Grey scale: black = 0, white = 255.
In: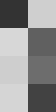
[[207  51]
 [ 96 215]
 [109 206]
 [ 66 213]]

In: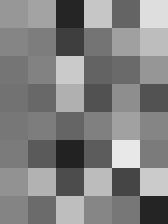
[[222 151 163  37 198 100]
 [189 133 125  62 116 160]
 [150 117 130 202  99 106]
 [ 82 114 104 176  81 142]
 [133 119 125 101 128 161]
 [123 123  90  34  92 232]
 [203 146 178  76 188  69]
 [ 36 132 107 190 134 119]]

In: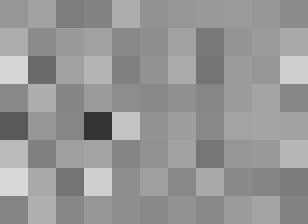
[[139 150 162 125 131 172 146 150 153 154 150]
 [168 172 140 153 161 137 142 161 121 148 155]
 [207 214 106 161 180 129 147 171 116 155 150]
 [134 136 174 133 154 141 137 144 134 155 164]
 [161  89 150 134  52 195 146 158 137 163 164]
 [183 186 128 159 163 133 145 162 118 150 153]
 [124 216 168 116 207 142 160 136 168 138 133]
 [131 132 175 135 151 142 137 146 136 155 164]]

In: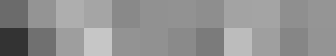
[[149 107 148 174 165 137 145 146 142 163 164 143]
 [148  51 112 158 198 147 145 138 123 188 159 134]]

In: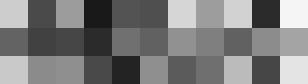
[[245 205  74 156  25  83  79 214 157 210  43]
 [164  99  65  70  43 112  97 145 127  97 140]
 [228 201 139 143  73  35 143  91 111 187  70]]

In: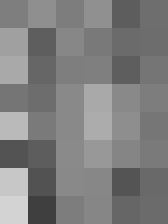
[[110 126 143 125 144  93]
 [109 160  94 135 121 107]
 [117 169 102 126 127  94]
 [125 117 109 137 169 137]
 [118 186 122 137 172 142]
 [122  83  93 138 152 133]
 [105 199  82 137 135  84]
 [107 211  63 125 134 102]]

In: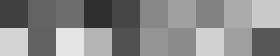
[[201  64  99 110  47  70 135 160 129 171]
 [ 87 212  98 229 180  81 149 139 209 159]]

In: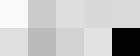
[[218 249 203 222 216]
 [  3 223 187 210 226]]

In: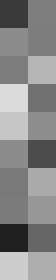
[[126  58]
 [125 140]
 [181 125]
 [113 219]
 [141 198]
 [ 76 140]
 [171 121]
 [151 123]
 [102  32]
 [173 205]]
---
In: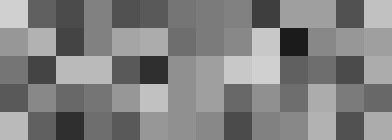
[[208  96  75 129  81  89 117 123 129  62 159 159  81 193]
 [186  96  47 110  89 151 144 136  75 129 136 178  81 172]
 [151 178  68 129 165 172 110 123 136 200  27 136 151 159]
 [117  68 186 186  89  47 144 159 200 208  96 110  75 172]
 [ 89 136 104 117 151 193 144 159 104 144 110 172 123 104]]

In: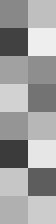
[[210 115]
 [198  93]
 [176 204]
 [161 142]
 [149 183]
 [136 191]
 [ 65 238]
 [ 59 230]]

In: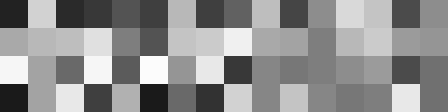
[[246 163 105 246  91 252 149 232  56 134 119 126 141 155  75 112]
 [169 184 190 224 126  83 196 203 240 169 163 126 184 203 155 149]
 [ 34 210  42  56  83  63 184  63  97 190  69 141 217 196  75 141]
 [ 26 163 232  63 177  26 105  50 210 134 196 134 119 126 232 112]]

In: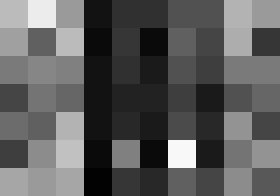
[[187 236 154  18  48  48  81  81 179 154]
 [166 154 166   2  54  40  96  69 140  88]
 [160  96 187  10  54  10  96  69 173  54]
 [122 134 128  18  48  26  81  62 122 122]
 [108  96 179  18  40  26  75  40 147  69]
 [ 69 116 102  18  34  34  62  26  81 102]
 [ 62 140 193  10 128  10 248  26 116 147]]

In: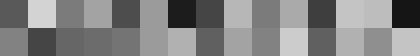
[[130  69 102 108 116 155 177  96 163 130 204  96 177 143 196]
 [ 89 211 123 163  77 155  28  69 183 123 170  62 196 189  21]]

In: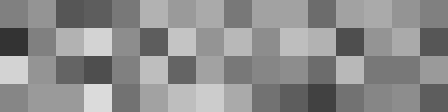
[[211 148 100  78 128 190 100 162 120 134 141 108 184 120 120 154]
 [134 154 154 219 114 162 190 204 170 114  93  65 114 134 141  93]
 [128 148  86  93 120 178 154 170 120 162 162 108 162 170 148 128]
 [ 51 128 178 211 141  93 196 148 184 141 190 178  78 148 170  86]]
